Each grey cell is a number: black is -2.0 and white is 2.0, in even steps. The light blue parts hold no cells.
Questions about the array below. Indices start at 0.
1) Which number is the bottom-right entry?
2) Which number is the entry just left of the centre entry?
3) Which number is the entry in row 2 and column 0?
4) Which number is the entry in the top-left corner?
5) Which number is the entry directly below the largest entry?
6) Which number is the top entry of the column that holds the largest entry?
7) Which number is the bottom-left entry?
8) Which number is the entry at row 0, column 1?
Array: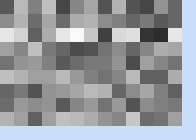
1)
0.5
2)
-0.3
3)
1.6
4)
-0.6
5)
-0.8
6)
0.1
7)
0.8
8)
0.9

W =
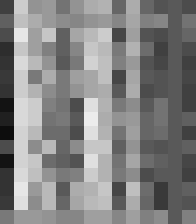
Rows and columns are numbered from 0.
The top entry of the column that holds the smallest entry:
-1.0
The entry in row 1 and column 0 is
-0.5
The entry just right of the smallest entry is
1.3
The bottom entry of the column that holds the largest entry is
0.5
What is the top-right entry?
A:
-0.8
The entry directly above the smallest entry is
-1.5
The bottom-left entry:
-0.1
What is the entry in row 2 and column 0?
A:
-0.8
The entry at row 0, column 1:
1.2
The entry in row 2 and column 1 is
1.6
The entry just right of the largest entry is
0.7
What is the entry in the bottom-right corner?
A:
0.0
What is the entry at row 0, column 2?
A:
0.3
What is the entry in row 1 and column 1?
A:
1.0
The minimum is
-1.8

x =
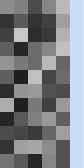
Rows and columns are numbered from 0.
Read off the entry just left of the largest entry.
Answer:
-1.0
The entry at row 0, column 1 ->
0.0
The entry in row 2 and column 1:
1.1
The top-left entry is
0.2
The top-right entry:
0.9
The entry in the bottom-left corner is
-0.2
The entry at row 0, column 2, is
-0.8
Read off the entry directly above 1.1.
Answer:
-0.6
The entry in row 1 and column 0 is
-1.2

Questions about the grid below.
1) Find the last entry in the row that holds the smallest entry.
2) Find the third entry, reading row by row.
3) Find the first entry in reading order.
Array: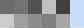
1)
-1.0
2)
-0.7
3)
-0.3

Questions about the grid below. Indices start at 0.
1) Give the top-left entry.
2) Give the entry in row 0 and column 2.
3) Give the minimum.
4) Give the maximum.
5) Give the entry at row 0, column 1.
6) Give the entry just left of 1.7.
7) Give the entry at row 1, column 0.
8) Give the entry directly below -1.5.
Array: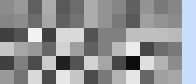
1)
0.2
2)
-0.5
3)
-1.8
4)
1.8
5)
0.4
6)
0.9
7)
0.1
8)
1.6

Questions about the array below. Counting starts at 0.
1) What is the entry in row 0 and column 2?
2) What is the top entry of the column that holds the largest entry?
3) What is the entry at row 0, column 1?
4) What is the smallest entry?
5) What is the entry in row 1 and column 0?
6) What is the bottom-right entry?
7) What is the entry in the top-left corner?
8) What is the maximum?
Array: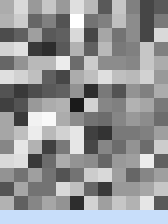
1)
0.4
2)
1.5
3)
1.4
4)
-1.6
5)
0.8
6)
-0.6
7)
0.7
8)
2.0

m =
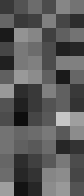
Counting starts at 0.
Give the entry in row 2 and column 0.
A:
-1.6
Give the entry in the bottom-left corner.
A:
0.5
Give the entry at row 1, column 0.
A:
-0.4
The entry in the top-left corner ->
-1.1
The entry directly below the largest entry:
-0.6
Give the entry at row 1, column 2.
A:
-1.0
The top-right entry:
-0.2
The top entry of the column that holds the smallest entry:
-0.7
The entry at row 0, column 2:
-0.3
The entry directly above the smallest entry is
-1.5
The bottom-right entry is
-0.7
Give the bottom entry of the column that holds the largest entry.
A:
0.4
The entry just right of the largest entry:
0.5
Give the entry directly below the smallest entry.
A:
-0.4
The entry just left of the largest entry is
-0.6

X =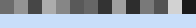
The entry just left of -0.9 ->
0.3
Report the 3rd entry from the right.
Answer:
-0.7
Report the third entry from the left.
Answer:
-0.9
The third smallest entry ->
-1.2

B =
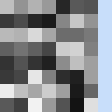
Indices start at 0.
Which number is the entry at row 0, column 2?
0.8
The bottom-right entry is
1.5
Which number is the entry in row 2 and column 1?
0.8
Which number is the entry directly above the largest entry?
0.6
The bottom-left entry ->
-0.6
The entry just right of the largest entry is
0.4
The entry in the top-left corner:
1.0
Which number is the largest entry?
1.8
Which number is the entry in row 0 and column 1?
0.3
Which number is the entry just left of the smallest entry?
-0.7
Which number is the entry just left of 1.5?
-1.7
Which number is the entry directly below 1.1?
-0.3
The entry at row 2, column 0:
0.9
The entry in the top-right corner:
-0.7
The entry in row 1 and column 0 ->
-1.1
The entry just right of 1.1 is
0.3
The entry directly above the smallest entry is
-1.6

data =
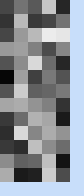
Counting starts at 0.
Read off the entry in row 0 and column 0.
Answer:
-0.9
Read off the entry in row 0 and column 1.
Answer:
-0.2
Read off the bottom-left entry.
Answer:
0.7
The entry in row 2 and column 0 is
-0.9
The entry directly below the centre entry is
0.3
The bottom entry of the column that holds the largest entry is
1.2
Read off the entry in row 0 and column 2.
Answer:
-0.6
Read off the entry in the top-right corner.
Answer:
-1.4
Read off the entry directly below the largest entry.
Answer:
-0.8
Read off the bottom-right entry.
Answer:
-0.8
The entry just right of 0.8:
0.6
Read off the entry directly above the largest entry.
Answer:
-0.9
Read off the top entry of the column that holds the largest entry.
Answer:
1.1
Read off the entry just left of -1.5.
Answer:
-1.6
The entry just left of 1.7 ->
0.9
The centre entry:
-0.5
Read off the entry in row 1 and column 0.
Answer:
-1.2
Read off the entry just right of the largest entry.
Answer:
1.6
